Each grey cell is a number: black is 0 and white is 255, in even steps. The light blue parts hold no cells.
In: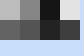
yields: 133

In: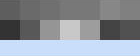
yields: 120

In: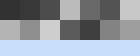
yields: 105

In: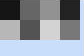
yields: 102

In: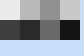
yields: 185

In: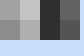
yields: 195

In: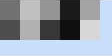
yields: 149

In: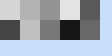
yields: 148

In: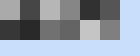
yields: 134

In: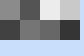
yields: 84
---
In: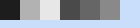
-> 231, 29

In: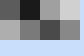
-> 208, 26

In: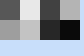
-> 232, 10

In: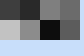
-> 194, 13

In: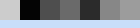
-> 204, 4

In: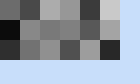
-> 201, 12

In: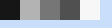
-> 247, 22

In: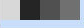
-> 216, 37
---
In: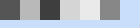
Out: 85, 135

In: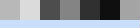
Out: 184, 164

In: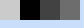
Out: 203, 109

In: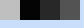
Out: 191, 83

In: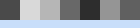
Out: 74, 96

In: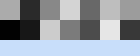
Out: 171, 56

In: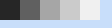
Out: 38, 240

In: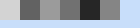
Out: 211, 133
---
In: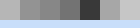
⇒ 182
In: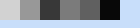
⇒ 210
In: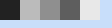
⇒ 34
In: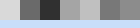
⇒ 217
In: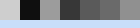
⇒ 206
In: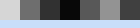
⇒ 214
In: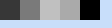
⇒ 55
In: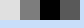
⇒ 224
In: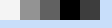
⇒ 244
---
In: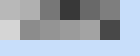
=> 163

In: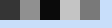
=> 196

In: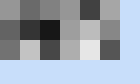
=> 230

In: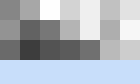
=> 186

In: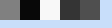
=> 52

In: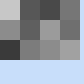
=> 140
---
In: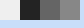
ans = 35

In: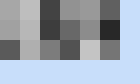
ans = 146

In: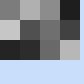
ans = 176

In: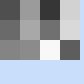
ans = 155

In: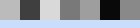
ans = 158

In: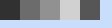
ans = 145

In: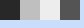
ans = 191

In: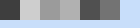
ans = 177

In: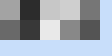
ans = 199

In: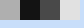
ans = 19
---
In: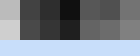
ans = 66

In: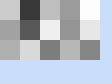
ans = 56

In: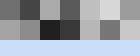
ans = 69

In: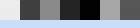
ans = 63

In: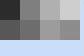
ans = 127

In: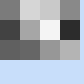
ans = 214

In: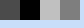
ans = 1

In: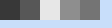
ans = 87

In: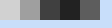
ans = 159

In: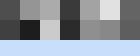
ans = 149
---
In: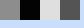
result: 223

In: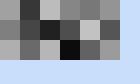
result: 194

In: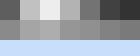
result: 237

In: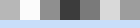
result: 251

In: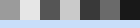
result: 230

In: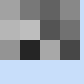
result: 190

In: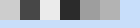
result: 235

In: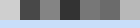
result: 207
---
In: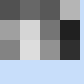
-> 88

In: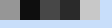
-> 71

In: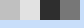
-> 46

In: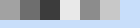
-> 60

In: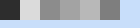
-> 140

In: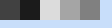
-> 220

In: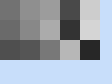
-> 156

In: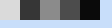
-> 139

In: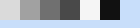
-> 112

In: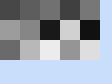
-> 113
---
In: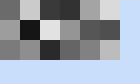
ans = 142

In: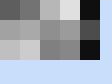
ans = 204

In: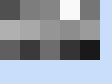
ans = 58

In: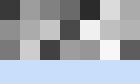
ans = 205

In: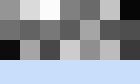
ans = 165

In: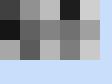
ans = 91

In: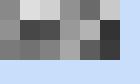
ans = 114

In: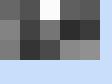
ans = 52

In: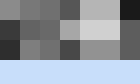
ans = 126
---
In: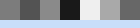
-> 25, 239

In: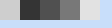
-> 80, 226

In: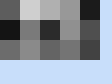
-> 43, 207

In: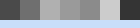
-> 154, 204

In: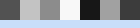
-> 248, 248

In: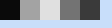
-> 224, 224

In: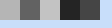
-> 195, 195

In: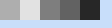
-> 126, 226

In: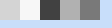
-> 65, 247

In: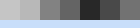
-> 100, 197
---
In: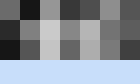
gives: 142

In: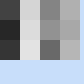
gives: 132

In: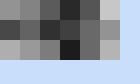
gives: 85

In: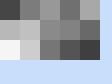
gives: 112

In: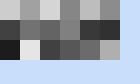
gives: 189

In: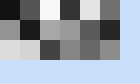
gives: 227

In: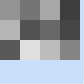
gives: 168

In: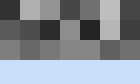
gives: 190

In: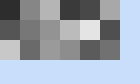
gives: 72
